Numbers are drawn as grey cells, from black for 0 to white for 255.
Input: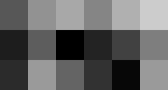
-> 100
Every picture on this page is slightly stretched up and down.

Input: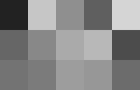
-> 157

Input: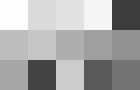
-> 204

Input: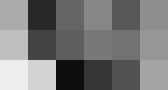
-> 14

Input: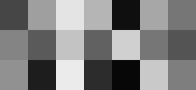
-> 235

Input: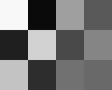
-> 113

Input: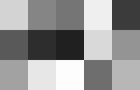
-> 253

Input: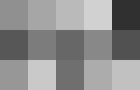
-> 111

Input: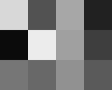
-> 145
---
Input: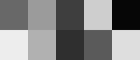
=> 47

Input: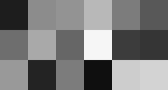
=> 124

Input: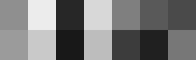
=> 24

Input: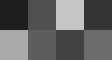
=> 66

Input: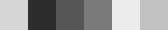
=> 87

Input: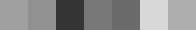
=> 53

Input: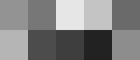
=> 62
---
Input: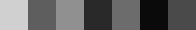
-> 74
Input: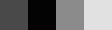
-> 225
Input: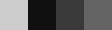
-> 100
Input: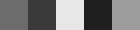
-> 157
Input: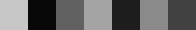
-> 65
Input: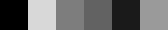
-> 154
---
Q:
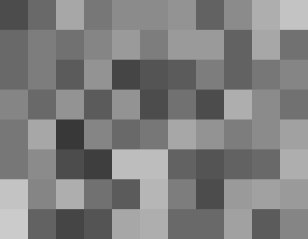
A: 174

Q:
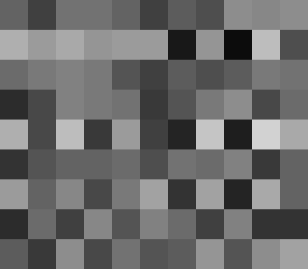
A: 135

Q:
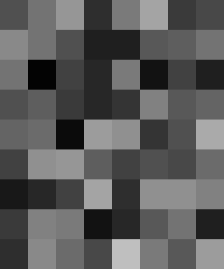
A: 58

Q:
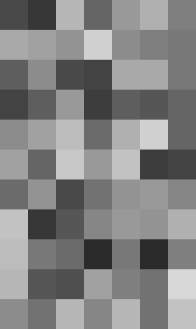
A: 176

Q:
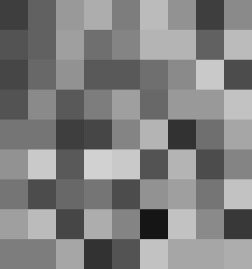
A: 62
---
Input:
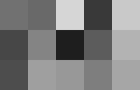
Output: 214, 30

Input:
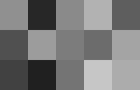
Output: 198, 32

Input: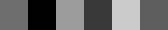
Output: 203, 1

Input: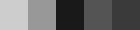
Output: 205, 25

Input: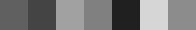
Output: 214, 32

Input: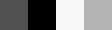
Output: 248, 0
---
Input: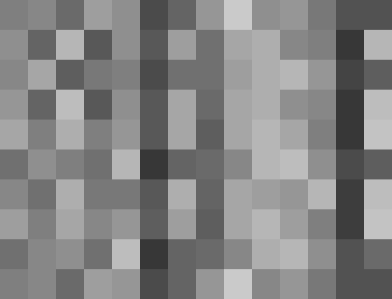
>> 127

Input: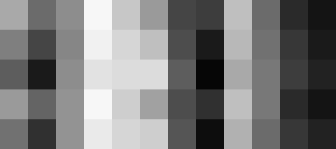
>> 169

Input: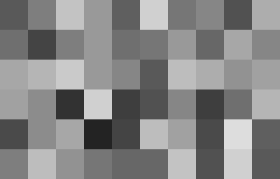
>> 89

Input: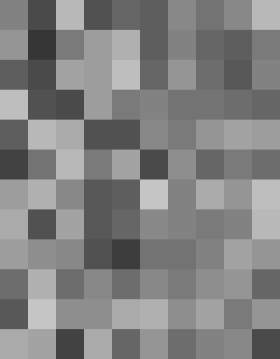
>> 130

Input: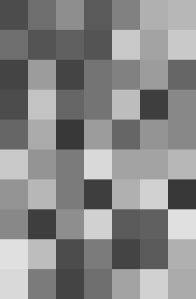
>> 76

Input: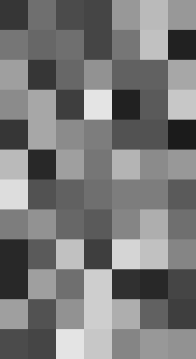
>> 54

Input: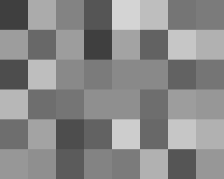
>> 63

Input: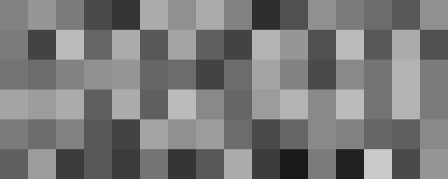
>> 130

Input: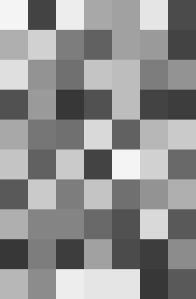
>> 244
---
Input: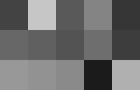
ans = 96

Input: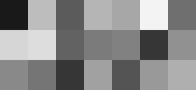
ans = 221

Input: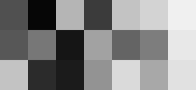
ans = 119

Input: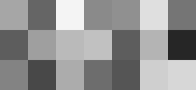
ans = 159

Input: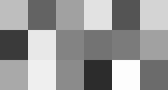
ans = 232

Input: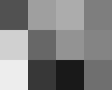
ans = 103

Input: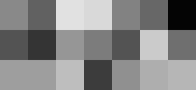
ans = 52
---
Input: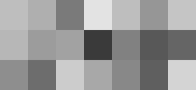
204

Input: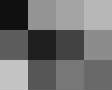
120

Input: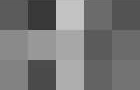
173

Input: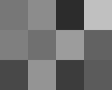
60

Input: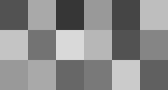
103

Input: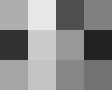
134

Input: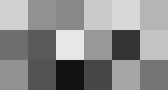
18

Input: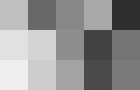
163
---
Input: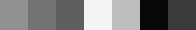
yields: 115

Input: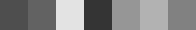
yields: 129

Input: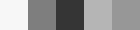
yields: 151

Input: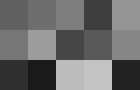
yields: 110

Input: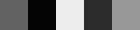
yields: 98

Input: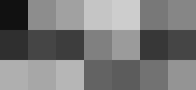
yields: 128
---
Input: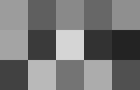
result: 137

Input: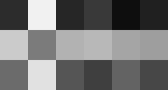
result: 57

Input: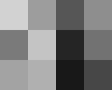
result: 157

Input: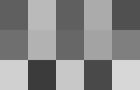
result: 95

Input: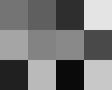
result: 95

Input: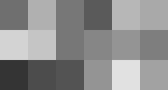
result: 90
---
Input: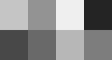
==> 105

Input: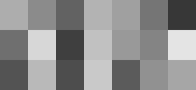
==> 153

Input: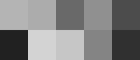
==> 198

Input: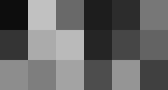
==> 37

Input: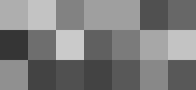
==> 123

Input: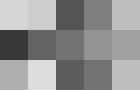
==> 114

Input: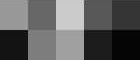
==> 160

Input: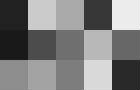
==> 111

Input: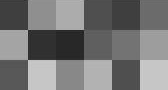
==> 95

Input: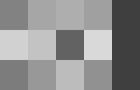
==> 98
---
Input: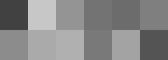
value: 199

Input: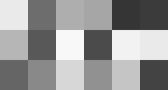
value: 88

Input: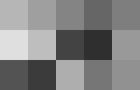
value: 190

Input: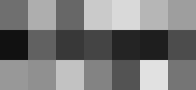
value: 97

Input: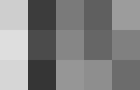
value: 75

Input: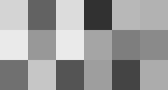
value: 152

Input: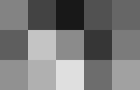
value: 196

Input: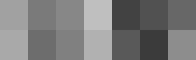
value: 122

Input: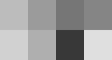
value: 155
